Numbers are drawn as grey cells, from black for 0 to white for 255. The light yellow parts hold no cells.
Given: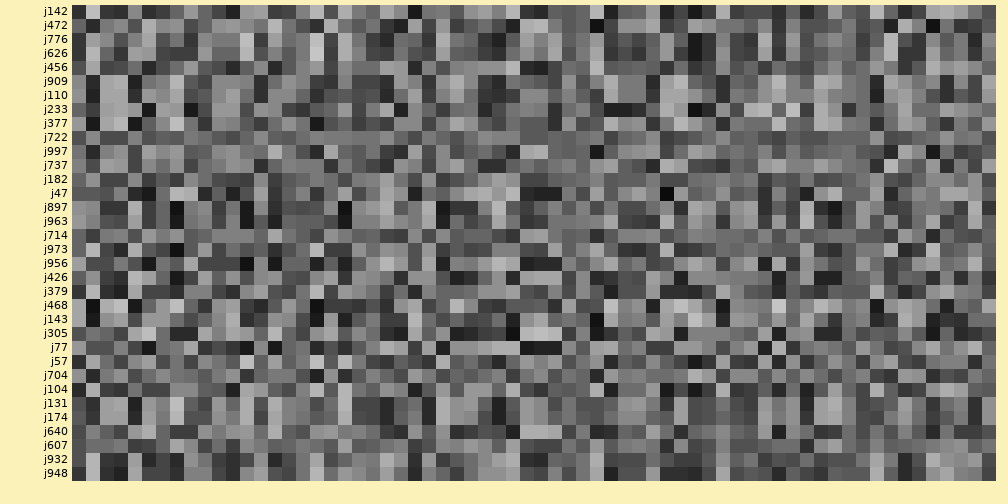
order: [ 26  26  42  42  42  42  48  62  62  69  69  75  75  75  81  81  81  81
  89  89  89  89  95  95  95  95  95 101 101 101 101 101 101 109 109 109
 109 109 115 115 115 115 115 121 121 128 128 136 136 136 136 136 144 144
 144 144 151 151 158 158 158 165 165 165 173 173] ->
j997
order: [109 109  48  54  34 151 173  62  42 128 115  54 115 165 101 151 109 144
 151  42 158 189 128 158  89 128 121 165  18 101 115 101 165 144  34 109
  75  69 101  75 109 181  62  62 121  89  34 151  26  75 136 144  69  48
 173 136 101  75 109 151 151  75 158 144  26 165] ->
j143

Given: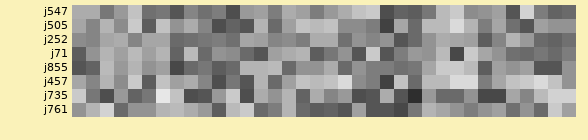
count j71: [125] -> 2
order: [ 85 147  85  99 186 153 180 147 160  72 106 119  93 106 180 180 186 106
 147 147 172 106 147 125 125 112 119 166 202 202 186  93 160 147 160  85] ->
j855
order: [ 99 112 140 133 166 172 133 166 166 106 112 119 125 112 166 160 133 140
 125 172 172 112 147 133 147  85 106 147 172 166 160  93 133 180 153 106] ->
j252
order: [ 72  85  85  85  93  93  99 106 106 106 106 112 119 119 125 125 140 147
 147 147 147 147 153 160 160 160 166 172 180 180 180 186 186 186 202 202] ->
j71
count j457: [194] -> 6
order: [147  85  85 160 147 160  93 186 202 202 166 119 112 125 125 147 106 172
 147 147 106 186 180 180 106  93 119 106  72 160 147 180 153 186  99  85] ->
j855

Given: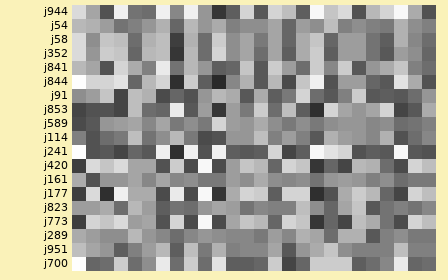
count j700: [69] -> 1
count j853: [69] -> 3
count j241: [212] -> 2
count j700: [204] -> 6
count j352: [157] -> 3
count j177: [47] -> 2

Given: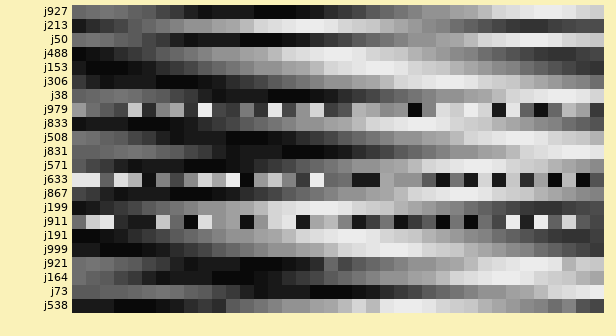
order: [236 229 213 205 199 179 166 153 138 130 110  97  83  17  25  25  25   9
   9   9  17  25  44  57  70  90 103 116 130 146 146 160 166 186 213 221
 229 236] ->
j833
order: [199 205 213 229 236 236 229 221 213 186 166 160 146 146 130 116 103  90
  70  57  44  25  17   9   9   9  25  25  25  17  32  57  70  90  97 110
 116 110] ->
j50
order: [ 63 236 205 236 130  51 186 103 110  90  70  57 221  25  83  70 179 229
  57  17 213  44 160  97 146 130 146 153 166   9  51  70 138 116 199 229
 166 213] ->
j488

